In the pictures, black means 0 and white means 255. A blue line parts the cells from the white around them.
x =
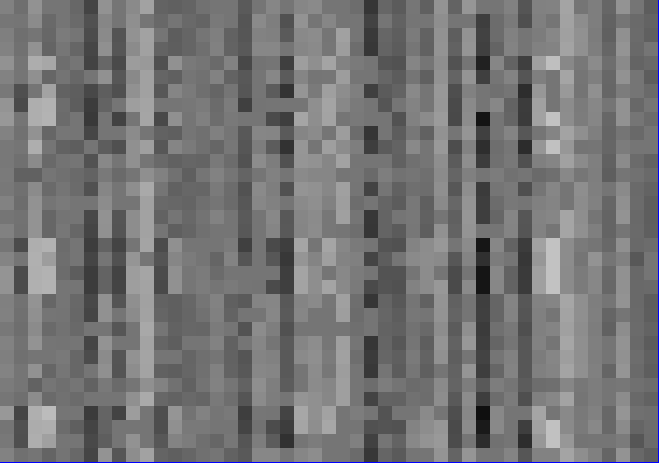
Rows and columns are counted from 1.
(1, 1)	129
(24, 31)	105
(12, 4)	105
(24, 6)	105
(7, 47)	106
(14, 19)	138
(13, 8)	121
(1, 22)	134
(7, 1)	120
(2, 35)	62
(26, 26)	110
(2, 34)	117
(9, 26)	121
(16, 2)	114
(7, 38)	45
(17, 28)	100
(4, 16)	129
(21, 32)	152
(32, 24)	117
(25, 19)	134
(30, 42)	121
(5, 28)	85
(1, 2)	111
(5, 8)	103
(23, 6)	103
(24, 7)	117
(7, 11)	161
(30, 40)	117
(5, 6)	117
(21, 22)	163
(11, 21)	50
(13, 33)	101
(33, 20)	135
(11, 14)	122
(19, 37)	117
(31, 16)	117
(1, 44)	102
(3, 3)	117
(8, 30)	131
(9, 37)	101

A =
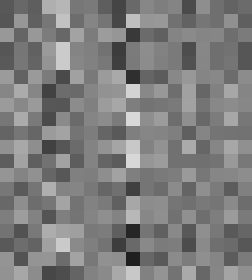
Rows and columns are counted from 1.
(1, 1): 88
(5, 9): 63
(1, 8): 94
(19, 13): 139
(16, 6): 116
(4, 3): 97
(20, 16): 134
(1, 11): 135
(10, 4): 155
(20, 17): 164
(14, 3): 117
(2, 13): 113
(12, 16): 115
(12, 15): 112
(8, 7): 128
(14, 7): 120
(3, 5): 103
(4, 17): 114
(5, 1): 89
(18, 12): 123
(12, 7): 131
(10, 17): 115
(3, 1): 152
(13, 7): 126
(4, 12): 130
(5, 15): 134
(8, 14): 162
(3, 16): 134
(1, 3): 94
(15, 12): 142
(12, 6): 93
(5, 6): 135
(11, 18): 144
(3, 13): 132
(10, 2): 118
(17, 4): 173
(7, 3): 134
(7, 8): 146

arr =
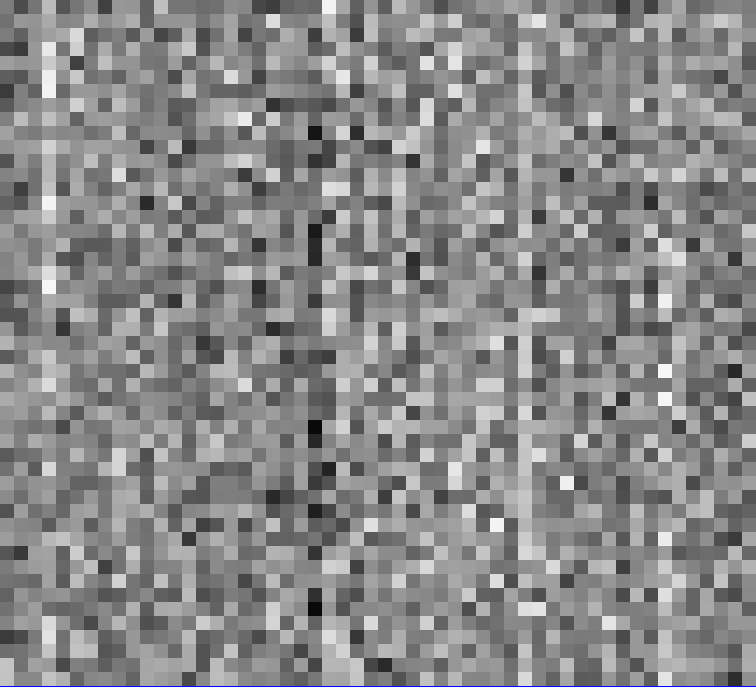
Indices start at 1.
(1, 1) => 124
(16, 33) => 162
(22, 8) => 92
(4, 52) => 119
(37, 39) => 128
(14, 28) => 152
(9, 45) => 130
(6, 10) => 144
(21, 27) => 113
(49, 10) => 100
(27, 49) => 152
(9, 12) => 135
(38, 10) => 127
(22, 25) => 145
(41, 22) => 133
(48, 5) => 73
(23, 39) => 210
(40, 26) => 135
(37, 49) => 123
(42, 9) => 209
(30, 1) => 149
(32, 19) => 153
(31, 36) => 108
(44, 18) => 105
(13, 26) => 93
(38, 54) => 119
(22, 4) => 171
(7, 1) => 59
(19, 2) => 151
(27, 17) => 187
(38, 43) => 148
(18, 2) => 140
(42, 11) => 100
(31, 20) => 131
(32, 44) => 157
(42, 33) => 169
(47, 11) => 163
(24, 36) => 174
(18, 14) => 146
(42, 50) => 152
